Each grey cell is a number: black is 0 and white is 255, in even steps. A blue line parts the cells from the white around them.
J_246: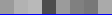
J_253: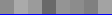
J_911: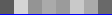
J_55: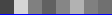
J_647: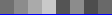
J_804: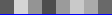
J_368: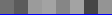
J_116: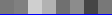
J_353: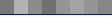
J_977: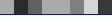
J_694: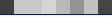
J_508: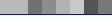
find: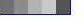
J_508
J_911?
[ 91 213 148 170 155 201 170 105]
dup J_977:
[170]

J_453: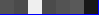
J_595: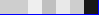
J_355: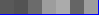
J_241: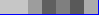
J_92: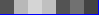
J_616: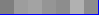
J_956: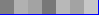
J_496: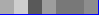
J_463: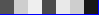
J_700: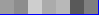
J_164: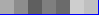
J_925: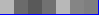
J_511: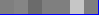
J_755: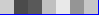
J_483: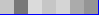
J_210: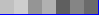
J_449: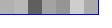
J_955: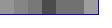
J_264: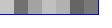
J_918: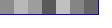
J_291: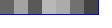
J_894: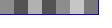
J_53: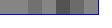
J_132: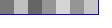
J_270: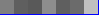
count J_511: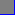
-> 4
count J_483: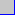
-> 2
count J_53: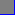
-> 0

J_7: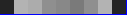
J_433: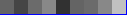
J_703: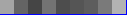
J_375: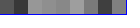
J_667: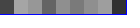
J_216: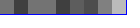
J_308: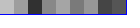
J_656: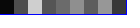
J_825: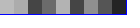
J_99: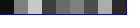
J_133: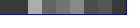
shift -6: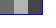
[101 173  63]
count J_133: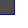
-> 1
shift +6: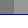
[128 157]
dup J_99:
[128]

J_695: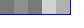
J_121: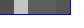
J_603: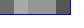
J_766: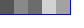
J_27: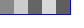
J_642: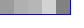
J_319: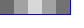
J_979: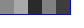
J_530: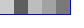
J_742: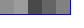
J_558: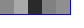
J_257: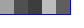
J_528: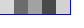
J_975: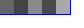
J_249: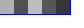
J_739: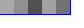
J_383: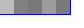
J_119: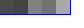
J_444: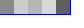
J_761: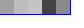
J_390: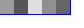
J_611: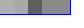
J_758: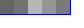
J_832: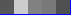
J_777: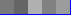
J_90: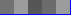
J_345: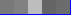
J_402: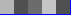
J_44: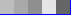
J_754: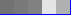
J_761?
[162 189 197  67 137]
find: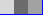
J_528
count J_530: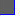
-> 1

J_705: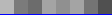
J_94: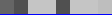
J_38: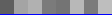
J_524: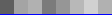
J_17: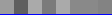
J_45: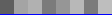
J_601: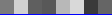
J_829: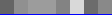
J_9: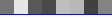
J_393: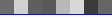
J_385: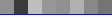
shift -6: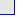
[224]
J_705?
[184 123 108 164 144 164 116  80]
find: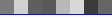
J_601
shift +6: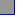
[156]
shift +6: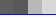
[101  94 190 223]
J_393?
[108 209  95  88 184 217  58 101]
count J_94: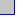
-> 4

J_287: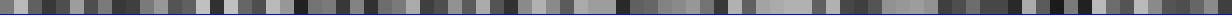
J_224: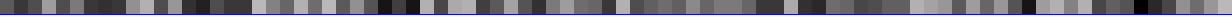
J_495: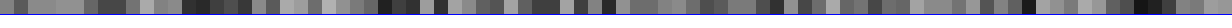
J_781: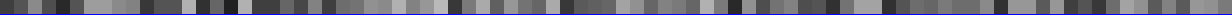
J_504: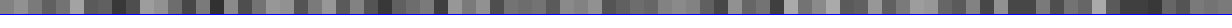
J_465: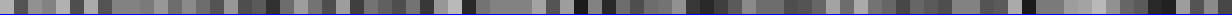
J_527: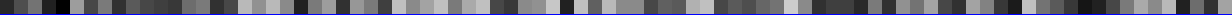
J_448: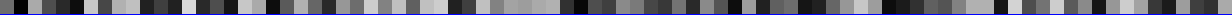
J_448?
[109   1 170  78  41  13 199  71 177 192  33  63  33 217  41  78  21 199
 170  13  90 177 102  41 151 109 205 130 192  96 192 205  33  63 192 130
 163 157 170 177  49   7  78  63 138 122  71  56 115  41 138  84  13 157
  33  96 109  21  33 102 151 199 157  13  27  49  96  84 130 177 177  21
 211  78 115 205  90 138  21 151 205 163  56  27 157  63  49 170]
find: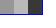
J_781
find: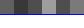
J_287
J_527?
[ 41  78 115  33   1 157  71 122  49  90  71  63  56 109 122  49  71 185
 145 185 138  33 122 157  49 151 122  63 192 138 163 192 122 170 192  71
  56 138 145 199  33 192  96 185 138 138  71  96  90 177 192  71  90  78
 102 115 205 138  49  63  63  41 122  49 145 115 163  71  49 163 130  56
  27 192 115  90  56  21  33  71 122 170 138 185  33 109  49 163]
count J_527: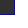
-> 7
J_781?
[ 63  84 138  78  41  84 157 157 138 130  56  84  84 177  49 102  33 177
  63  63 102  71 130  63 109 115 145 138 177 130 151 185  56 122 170  96
 151 115 102 170  56  90  96 102 163 145 102 130 122 102 177 122  41 145
  78 115 130  78  84  49 115 163 163  49  84 109 102 122 109 109 138  49
 151 151  90 151  63  84  56 109 163 145  90 130  90 151 145 122]
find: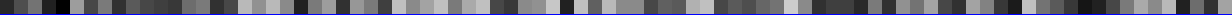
J_527

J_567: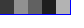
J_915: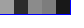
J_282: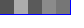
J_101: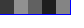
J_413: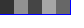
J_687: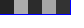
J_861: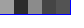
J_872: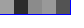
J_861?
[160  44 139  69  83]
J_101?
[ 57 145  97  30 132]

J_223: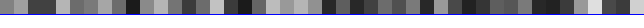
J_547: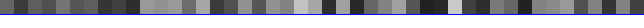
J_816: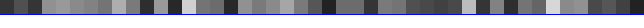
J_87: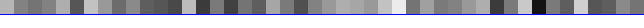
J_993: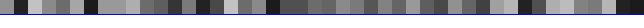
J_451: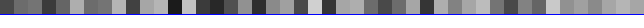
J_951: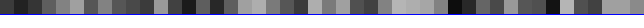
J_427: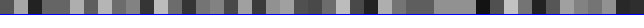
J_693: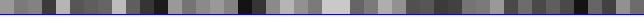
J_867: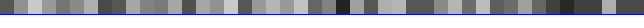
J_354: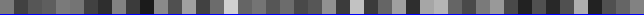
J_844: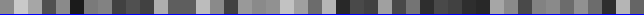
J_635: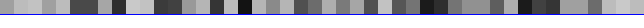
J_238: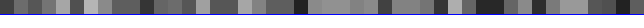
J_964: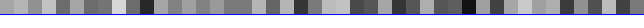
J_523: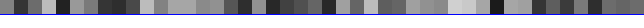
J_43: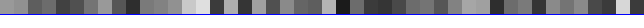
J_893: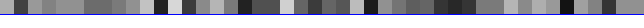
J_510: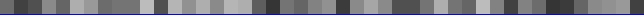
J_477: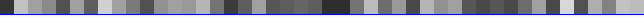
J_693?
[153 122 130  59 181  86  94 101 188  94  53  27 153 116 138 153 130  19
  53 138 181 145 122 201 201 101 122 174 145  80  86  59  65 116 122 153
  73 108  73  94  73  19 101  65 145 108]
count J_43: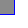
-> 3
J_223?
[130 160  65  65 181 108 122 166 108  27 138 181 116  59 108 194  59  27
 101 188 153 181 145  40  94  40  65 108  80 122  40 153  73  34  53  94
  86 122  40  34  59 153 223  73  59 208]
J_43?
[153 145  94 108  65  80 116 153  86  46 122 130 145 201 223  59 174  53
 160  80 138 101  94 181  27 108  59  53  73 108 116  86 130 166 160  46
 108 122  53 138 116 138  73  59 215  59]

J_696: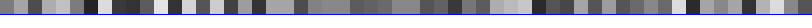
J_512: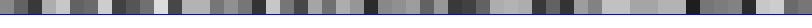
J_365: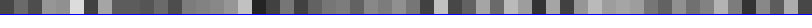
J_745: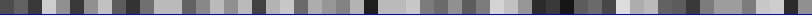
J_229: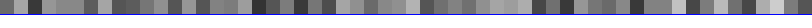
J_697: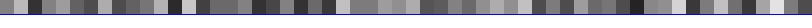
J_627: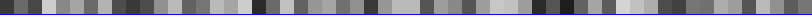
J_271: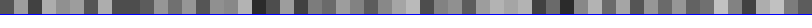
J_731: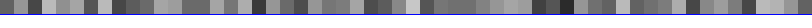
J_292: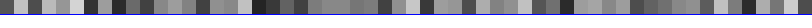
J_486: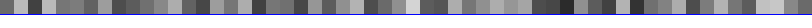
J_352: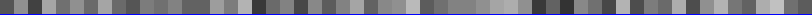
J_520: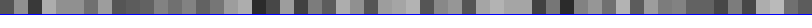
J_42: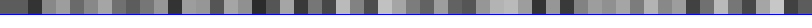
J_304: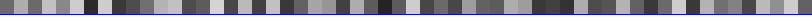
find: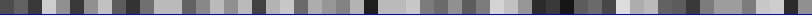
J_745
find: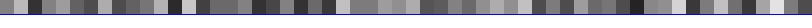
J_697
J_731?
[ 98 150  71 186 144 165  85 186  71  92 106 165 157 106 106 165 118 173
  57 150 106  77 150 118 124 165  77  92 136 199  85 118 112 112 130 150
 165 157  65  85  43 150 112  98 186  98 112 124 173  71 136 157 124  71
 186 179 150  98]
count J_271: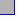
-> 4
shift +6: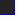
[42]

